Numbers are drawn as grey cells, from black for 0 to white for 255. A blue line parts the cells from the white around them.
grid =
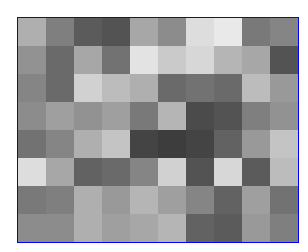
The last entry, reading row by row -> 127
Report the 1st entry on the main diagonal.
175
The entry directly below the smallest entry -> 209
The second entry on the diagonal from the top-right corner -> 167
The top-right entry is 133
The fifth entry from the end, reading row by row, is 181
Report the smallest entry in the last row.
91
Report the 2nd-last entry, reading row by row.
153
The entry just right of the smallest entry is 68
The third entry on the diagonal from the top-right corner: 106
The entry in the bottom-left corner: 140
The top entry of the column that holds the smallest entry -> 140
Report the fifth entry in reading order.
167
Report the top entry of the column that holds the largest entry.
233
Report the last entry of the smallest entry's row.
196
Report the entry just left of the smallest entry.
68
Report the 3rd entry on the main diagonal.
209
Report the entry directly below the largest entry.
181
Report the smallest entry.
61

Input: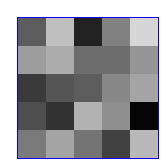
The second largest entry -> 191
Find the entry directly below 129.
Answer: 109
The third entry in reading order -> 34
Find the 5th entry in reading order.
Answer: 214
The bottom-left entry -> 122
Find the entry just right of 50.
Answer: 178
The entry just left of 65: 116

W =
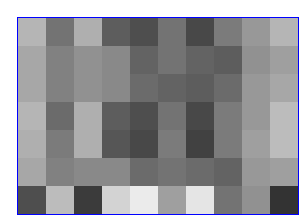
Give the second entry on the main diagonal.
129
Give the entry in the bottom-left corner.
78
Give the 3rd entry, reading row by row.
175
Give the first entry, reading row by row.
181
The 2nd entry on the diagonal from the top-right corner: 145
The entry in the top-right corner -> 181
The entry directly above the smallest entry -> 159
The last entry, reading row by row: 51
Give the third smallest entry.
65
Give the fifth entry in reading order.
78
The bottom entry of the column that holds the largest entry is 235
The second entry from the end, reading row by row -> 145
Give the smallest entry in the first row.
72
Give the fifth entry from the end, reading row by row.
159

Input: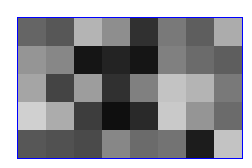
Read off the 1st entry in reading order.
101
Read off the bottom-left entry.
87
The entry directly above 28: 149
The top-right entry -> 172
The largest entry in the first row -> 180
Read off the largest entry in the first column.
208
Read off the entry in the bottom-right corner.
195
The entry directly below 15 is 135
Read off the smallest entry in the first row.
48
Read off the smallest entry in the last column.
94
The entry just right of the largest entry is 172

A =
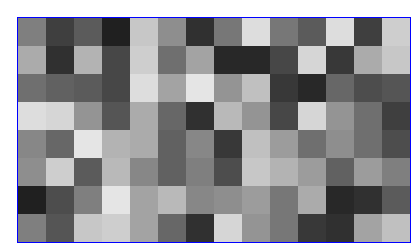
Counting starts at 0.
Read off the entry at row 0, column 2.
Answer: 91
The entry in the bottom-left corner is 127
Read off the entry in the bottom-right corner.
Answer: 192
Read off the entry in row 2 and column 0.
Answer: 111
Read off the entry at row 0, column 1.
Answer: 63
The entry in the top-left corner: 127
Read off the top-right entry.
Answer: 206
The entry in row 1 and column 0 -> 171
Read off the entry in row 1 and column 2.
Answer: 179

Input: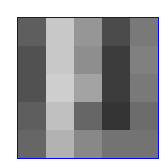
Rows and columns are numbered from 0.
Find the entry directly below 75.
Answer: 60
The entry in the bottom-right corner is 115
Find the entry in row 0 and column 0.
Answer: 94
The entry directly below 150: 142
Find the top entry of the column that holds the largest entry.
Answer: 200
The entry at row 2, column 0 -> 81
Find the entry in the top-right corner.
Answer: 121

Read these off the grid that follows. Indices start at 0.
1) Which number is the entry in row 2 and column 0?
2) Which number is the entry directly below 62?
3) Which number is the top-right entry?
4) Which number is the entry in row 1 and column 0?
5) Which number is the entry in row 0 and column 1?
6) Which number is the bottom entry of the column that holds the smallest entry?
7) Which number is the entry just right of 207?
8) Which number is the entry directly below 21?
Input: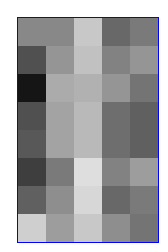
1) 21
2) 96
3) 122
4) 80
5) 136
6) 207
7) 157
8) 80

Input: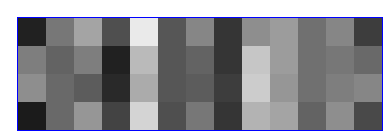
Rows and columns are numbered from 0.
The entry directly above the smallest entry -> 142
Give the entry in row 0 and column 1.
119
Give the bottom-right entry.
73
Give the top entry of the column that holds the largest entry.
234
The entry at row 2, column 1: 105
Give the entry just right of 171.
86
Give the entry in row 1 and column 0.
126
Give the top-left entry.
33
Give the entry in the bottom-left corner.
27
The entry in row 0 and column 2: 164
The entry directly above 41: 33
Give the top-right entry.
61
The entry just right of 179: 164

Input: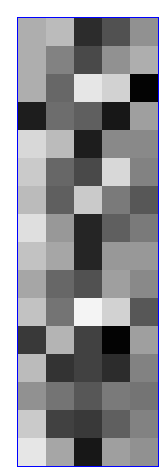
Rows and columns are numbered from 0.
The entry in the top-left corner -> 174
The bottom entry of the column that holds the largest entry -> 23
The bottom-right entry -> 145
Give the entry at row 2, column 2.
230
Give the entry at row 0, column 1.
187
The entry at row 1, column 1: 130
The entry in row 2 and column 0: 174
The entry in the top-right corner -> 145
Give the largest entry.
244
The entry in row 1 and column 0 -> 174
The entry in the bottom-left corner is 230
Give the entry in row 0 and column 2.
44

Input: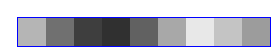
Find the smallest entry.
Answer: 48
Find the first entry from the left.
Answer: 181

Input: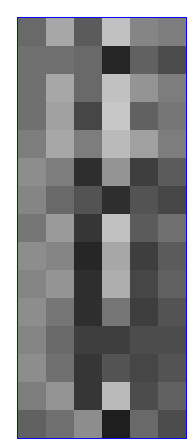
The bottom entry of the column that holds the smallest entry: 30
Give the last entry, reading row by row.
76
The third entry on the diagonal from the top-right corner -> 193
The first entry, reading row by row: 105
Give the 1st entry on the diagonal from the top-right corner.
125
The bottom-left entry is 97
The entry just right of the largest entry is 97
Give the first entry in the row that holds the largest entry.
112
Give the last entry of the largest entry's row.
118
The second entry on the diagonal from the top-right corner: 97
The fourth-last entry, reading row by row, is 141
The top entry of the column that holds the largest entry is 193
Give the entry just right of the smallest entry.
105
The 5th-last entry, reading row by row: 112
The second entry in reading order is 167
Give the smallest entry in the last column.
70
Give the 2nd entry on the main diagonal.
112
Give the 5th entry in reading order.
133
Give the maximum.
199

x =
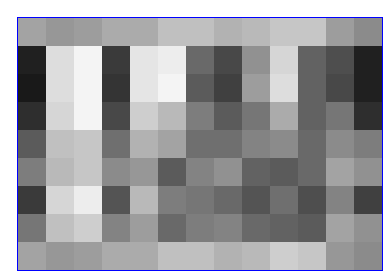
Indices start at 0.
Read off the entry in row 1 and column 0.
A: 32
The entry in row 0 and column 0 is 163
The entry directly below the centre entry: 131
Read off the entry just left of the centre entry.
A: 163
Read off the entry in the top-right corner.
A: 139
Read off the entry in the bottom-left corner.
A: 163
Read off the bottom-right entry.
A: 139
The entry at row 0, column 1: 151
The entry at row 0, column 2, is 157
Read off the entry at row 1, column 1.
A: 221
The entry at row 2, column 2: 244
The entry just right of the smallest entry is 221
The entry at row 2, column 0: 25
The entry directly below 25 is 46
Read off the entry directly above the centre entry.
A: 125
